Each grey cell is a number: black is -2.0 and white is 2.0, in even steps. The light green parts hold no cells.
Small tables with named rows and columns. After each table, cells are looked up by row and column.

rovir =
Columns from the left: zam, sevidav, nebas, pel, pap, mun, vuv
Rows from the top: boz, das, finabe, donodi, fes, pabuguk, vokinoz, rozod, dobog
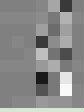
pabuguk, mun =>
-0.1
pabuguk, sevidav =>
0.1
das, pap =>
-0.1
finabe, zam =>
0.0
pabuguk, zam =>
0.1
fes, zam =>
0.0
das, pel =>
0.2
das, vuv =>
0.1
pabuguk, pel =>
0.4
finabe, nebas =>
0.0
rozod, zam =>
0.0
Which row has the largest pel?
fes

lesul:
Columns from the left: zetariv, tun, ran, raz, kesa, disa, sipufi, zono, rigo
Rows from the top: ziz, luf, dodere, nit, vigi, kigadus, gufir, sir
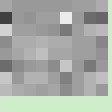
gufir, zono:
0.8
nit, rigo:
0.1
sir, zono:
0.8
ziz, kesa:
0.4
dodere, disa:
-0.1
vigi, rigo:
0.3
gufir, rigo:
1.0
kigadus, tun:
0.2
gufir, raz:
0.8
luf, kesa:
0.5
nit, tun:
0.7
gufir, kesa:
0.5
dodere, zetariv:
1.3
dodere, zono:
0.8

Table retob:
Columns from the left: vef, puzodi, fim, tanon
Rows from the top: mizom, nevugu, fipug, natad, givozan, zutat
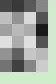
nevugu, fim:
1.4
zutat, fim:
0.1
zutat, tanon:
1.2
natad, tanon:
-0.7
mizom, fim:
-0.6
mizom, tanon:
0.1
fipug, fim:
0.7
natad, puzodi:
0.7
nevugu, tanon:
-0.7
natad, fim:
1.5
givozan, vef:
0.3
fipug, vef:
0.5
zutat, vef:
-0.2
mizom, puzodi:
-1.1
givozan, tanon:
0.9
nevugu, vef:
1.0
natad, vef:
1.5
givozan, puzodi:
-0.5
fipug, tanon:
-1.6
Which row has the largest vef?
natad

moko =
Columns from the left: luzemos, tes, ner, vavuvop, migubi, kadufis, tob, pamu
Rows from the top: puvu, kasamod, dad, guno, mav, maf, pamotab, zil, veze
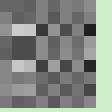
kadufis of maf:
-0.9
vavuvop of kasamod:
0.0
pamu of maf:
-1.4
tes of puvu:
-0.4
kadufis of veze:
0.0
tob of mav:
-0.2
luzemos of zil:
0.2
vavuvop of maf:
-1.0
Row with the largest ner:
dad

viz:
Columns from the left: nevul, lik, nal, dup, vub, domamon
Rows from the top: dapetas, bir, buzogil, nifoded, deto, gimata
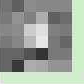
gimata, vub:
0.3
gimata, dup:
0.6
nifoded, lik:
0.1
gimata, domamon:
0.3
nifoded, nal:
0.9
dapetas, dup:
0.1
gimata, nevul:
-0.4
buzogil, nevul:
0.1
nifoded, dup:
1.6
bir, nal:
0.0
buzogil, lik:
0.2
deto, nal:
-0.7
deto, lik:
-0.4
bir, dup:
0.7
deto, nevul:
-0.4
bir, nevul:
-0.1
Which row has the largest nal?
buzogil

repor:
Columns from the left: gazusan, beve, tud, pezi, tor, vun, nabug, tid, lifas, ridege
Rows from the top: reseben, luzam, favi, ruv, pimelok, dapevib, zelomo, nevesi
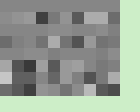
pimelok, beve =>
0.1
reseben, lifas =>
0.1
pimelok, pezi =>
0.2
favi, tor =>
0.2
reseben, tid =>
0.1
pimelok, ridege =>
0.2
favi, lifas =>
0.2
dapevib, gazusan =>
0.6
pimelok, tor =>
0.0
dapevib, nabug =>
0.5
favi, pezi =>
0.1

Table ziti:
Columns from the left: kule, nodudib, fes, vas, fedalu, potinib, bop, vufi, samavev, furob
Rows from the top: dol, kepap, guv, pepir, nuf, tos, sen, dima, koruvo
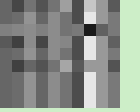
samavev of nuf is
0.4
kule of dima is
-0.4
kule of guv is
0.0
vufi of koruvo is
1.6
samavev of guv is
-0.5
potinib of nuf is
-0.2
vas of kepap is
-0.4
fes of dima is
0.3
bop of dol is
-0.8
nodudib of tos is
-1.0
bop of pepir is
-0.8
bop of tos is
-0.6
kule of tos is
-0.4
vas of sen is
-0.4
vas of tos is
-0.7
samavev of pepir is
0.4

